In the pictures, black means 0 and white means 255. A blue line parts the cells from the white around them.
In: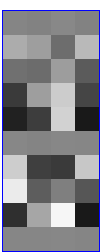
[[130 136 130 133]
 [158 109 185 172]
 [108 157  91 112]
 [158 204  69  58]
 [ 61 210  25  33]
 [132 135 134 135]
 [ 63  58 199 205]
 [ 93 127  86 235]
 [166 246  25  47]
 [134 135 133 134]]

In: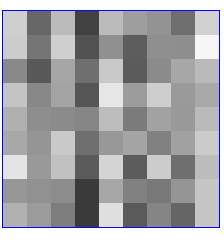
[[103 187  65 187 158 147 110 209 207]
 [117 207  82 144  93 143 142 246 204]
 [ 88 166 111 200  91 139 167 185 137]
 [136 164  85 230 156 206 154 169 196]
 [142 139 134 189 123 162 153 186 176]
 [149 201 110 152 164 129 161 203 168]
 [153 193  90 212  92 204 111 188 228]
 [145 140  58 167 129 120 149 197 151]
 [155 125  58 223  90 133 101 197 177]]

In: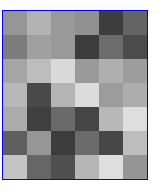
[[179 153 145  61 100 150]
 [160 153  60 108  75 124]
 [189 217 154 175 157 165]
 [ 73 180 220 156 173 184]
 [ 63 106  69 184 222 171]
 [150  60 107  71 189  95]
 [102  79 182 222 149 196]]

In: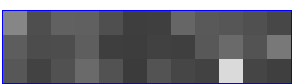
[[ 78  97  96  79  62  63 102  89  86  80  71 134]
 [ 76  77  94  62  61  65  63  88 106  83 120  93]
 [ 66  81 106  82  59  83  70  66 218  69  63  87]]

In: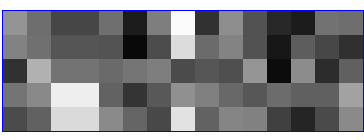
[[110  70  70 111  28 126 251  49 142  82  40  28 114 110 148]
 [112  85  85  83   9  76 220 107 131  82  23  93  71  48 130]
 [177 115 115 106 117 126  75  86  79 149  12 140  44  96  49]
 [137 238 238  98  52  88 144 128 104  87 108  96  96 162 116]
 [ 97 218 218 138 101  72 226  98 133 129  64  37  74 138  75]]

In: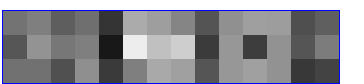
[[127  94 111  52 171 158 133  84 144 159 157  79  95 115]
 [147 119 127  24 237 192 206  59 151  61 146  85 124  86]
 [113  80 143  58 127 169 160  85 151 160 146  56  67 113]]
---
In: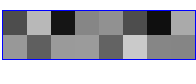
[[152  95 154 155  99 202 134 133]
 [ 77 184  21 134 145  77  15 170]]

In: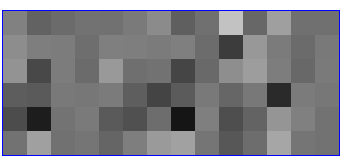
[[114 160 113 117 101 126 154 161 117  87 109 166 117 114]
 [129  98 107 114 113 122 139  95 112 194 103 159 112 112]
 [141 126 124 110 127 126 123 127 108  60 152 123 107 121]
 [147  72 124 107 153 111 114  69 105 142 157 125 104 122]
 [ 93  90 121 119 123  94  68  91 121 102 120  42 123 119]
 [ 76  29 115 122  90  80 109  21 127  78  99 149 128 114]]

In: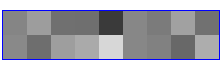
[[137 110 158 170 215 135 129 104 173]
 [133 157 112 111  58 135 123 161 113]]

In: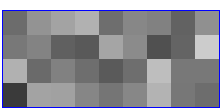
[[ 58 163 161 134 117 135 179 119 109]
 [108 147 163 177 110 135 129  98 144]
 [120 131  96  89 165 139  80 100 204]
 [177 106 129 110  90 110 190 120 120]]

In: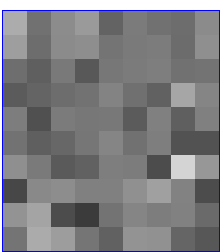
[[116 171 157 117  97 147 145 101  87]
 [172 113 140 154  99 123 113 109 139]
 [158 109 139 142 116 122 124 108 143]
 [110  95 121  88 119 123 126 113 115]
 [ 91 100 109 114 131 112  97 166 133]
 [125  80 123 119 120  91 128  95 128]
 [114  95 103 118 133 113 126  82  82]
 [143 122  90  97 126 124  76 212 151]
 [ 71 137 141 128 128 144 160 130  76]
 [147 164  76  59 115 133 125 129 106]]

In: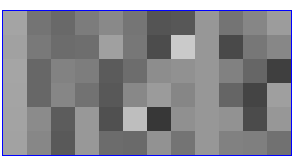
[[162 135  89 152 108 106 146 116 151 129 127 113]
 [164 116 105 124 137 117  84  87 151 116 134 156]
 [161 121 108 110 160 119  76 202 151  73 119 135]
 [165 103 130 125  91 109 141 145 151 129 102  63]
 [164 103 134 114  88 136 155 134 151 101  68 159]
 [163 139  92 152  80 190  55 144 151 146  75 151]]

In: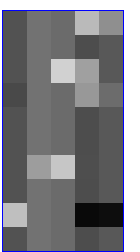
[[ 82 114 107  77  88]
 [ 82 114 107 186 143]
 [ 82 114 107  77  88]
 [ 82 114 209 160  88]
 [ 73 114 107 152 108]
 [ 82 114 107  77  88]
 [ 82 114 107  77  88]
 [ 82 157 198  78  88]
 [ 82 114 107  77  88]
 [191 114 107   9  13]]

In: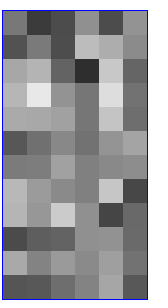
[[ 85  88 110 131 166  88]
 [120  59  76 144  76 147]
 [ 82 122  77 188 173 139]
 [167 180  99  46 200 101]
 [182 232 147 118 221 114]
 [170 168 161 118 196 110]
 [ 87 112 136 114 148 164]
 [123 125 161 128 137 141]
 [184 155 138 128 198  71]
 [181 151 203 144  69 105]
 [ 75  94  99 144 146 106]
 [169 131 154 138 159 114]]

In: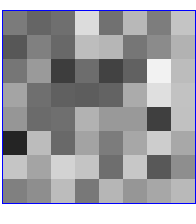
[[128 142 188 120 182 150 167 185]
 [123 101 111 220 113 184 125 196]
 [ 87 128 104 189 182 118 139 178]
 [118 154  61 109  66  97 242 188]
 [164 111  96  93  99 171 223 194]
 [150 107 111 178 153 153  63 193]
 [ 36 188 105 163 124 167 205 168]
 [197 164 211 196 110 199  88 142]]
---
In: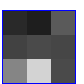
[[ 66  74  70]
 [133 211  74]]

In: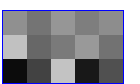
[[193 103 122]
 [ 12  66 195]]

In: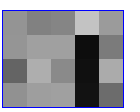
[[149 160 160]
 [100 174 138]]

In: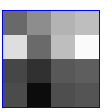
[[222 106 190]
 [ 70  48  88]]

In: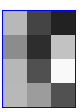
[[140  45 194]
 [183  80 249]]

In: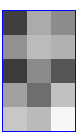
[[145 187 177]
 [ 59 139  86]]
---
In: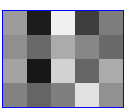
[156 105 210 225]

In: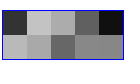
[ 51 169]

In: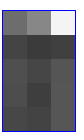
[109  59  85]

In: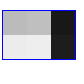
[187 238]

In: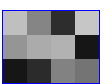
[191 171 130]

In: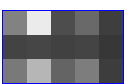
[130  70 100]

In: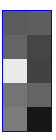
[91 69]

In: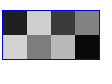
[ 32 125]
